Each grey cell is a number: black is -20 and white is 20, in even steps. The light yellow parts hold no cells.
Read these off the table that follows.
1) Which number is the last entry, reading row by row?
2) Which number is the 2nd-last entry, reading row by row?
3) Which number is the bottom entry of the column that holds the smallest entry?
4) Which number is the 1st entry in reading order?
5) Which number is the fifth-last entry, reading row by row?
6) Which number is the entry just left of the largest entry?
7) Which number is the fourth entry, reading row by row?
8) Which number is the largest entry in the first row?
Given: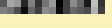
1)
-10
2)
8
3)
-18
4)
-6
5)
-4
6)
-16
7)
-14
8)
10

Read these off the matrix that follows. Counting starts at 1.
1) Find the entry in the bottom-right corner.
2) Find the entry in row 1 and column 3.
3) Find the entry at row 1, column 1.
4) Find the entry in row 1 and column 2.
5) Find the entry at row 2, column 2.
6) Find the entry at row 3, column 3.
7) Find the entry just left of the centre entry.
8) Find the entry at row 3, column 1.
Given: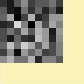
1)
-6
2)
-6
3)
-12
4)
-16
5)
-16
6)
-20
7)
6
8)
-4

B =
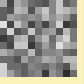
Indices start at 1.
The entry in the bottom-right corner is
-3
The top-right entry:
-1
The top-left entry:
7
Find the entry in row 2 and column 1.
-5
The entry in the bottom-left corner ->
13
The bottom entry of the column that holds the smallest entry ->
-13
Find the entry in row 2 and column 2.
-7
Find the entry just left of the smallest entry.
-1
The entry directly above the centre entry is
-3
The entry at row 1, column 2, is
-9
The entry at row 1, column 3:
7
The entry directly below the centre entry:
-3
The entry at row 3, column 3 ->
3
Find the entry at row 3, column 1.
-5
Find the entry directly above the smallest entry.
-7

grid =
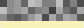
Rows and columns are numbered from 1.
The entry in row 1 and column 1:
-8
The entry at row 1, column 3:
4
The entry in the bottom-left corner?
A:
2
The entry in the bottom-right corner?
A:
-6
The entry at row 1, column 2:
2
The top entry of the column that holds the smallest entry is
0
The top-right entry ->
-8
